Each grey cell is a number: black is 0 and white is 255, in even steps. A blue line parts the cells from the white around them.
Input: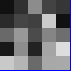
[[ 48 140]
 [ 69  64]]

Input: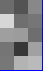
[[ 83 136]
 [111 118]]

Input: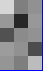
[[127 145]
 [ 39 152]]

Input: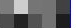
[[205 117]
 [ 35  82]]

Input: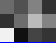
[[ 81 130]
 [109 187]]

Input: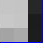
[[196  39]
 [197  28]]
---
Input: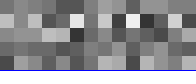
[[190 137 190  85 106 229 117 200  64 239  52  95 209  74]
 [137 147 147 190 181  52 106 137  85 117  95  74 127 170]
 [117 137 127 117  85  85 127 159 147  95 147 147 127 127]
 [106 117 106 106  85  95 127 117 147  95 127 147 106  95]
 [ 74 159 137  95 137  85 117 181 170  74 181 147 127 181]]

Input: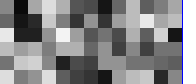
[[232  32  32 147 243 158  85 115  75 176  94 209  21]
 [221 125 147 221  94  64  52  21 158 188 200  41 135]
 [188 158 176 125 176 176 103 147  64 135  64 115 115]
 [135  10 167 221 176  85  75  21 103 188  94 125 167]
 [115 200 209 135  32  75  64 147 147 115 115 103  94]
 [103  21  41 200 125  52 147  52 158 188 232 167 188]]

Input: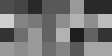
[[207 131 121  98 142 178 142 188]
 [154 142 154 110 131  88 166 166]
 [ 78  69  41  88  88 154  41  41]
 [ 51 110 154  98 178  30  98  51]]

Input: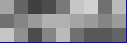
[[198 144  76 133 186 112  88  88 100]
 [165 100  64  76 121 198 209 112 186]
 [112 133 155 177 177 165 155 133 155]]

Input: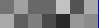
[[170  95 127  74  42 151 139]
 [115 161 104 104 194  83 170]]

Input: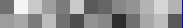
[[157 168 123 189 112  78 147 135  45 112 168 189  89]
 [112 244 201 157 123 201  89 101 135 147 179 213 179]]

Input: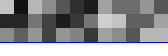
[[195  18 183 140  86  47  28 161 108 108 149  86]
 [140  96 149  66 149 130  56 161 140  86 183 183]
 [ 38  38 118  66  28  56 118 207 195  96  96 161]]

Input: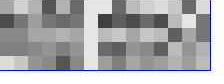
[[219 199 148 136  85 136 229 157 127 166 148 157 178 157 187]
 [166 208 178  85 178 106 229 229 106 187 208 219 199 106 219]
 [136 136 166 166 178 166 229 187 199 166 199 187  95 166 118]
 [127 127 136 148 127 148 229 106  95 148 136  95 187 148 178]
 [ 76 118 157 118 106 118 229  64  95  76 106  76 187 229 118]]
